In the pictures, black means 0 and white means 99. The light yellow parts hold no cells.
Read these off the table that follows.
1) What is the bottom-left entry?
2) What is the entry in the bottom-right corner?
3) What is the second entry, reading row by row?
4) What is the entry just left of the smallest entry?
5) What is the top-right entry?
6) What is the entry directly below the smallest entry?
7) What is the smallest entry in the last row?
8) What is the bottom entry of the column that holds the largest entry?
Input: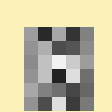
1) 57
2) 47
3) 16
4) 75
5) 50
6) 43
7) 23
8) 86

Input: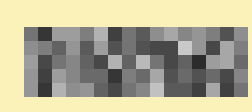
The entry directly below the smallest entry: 32
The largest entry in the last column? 55
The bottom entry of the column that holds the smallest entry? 25
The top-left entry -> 45
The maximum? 78
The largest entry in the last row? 75
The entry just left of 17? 38
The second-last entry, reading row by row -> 25
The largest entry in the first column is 61
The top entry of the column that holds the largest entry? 52
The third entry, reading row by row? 61
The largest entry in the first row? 69
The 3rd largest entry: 72
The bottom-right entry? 45
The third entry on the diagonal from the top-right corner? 61
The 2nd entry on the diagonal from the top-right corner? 65
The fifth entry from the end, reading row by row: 35
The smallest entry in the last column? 41
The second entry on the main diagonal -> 49
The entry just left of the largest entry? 28
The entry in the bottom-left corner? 58
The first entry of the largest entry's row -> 55

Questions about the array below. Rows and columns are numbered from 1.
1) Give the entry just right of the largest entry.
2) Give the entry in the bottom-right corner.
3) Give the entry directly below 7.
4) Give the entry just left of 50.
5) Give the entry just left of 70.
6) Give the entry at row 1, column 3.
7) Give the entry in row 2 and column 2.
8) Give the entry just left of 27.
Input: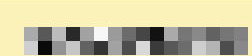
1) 60
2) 53
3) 23
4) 46
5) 80
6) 73
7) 4
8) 42

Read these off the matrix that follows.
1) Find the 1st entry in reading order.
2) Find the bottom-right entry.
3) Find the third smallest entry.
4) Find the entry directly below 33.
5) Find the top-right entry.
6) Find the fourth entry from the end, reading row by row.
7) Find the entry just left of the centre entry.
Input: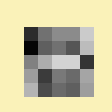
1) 17
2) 61
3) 20
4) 82
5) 79
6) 29
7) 67

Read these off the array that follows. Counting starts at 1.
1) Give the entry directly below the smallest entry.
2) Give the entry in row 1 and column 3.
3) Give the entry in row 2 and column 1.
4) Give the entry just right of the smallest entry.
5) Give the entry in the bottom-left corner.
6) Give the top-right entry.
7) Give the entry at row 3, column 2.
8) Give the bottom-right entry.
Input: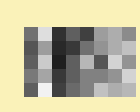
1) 22
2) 19
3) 33
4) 37
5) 37
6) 54
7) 79
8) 71

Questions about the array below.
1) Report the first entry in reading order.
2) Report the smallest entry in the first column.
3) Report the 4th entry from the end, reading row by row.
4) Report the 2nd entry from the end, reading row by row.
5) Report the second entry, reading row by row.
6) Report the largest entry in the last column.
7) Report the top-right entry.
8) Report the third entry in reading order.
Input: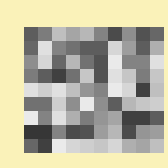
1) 36
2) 21
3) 83
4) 64
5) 48
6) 87
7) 40
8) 74

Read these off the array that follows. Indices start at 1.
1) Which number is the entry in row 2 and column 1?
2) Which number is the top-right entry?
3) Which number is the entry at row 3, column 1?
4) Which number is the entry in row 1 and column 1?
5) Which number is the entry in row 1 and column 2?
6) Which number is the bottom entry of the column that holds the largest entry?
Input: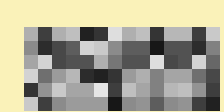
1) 54
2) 78
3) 64
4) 68
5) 24
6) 60

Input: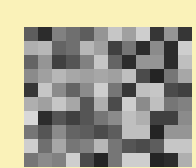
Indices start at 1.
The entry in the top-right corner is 21
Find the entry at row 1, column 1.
36
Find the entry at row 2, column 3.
39
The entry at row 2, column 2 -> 71
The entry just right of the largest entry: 17
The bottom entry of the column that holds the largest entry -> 46
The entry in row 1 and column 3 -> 50
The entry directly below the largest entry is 46
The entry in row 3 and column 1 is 39
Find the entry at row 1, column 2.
17
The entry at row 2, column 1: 68
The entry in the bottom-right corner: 68

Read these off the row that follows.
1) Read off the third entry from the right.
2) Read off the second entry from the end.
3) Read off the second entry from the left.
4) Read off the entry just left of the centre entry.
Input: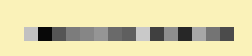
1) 65
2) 45
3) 3
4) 41

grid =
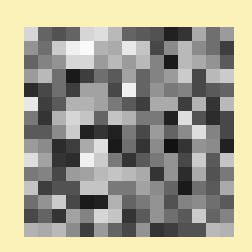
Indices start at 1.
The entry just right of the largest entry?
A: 69
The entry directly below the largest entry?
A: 83
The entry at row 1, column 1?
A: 83
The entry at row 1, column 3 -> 32
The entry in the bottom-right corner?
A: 69
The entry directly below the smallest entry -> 57
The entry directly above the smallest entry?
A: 39
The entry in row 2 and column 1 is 57
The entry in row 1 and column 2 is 39
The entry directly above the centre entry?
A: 69
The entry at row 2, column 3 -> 79
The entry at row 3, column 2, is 51
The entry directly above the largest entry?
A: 83
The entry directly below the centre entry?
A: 43
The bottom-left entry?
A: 69
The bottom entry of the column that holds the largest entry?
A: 24
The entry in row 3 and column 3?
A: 57
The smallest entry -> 7
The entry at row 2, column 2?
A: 43
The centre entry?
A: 47
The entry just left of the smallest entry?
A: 54
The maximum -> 97
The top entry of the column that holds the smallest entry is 13
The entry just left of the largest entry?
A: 93
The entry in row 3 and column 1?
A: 39

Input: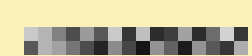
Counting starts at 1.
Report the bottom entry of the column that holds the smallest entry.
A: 8
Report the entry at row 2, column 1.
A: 34
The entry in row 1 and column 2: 70
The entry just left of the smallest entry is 27
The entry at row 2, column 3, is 63
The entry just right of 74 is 17
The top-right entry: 21
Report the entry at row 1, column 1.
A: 78
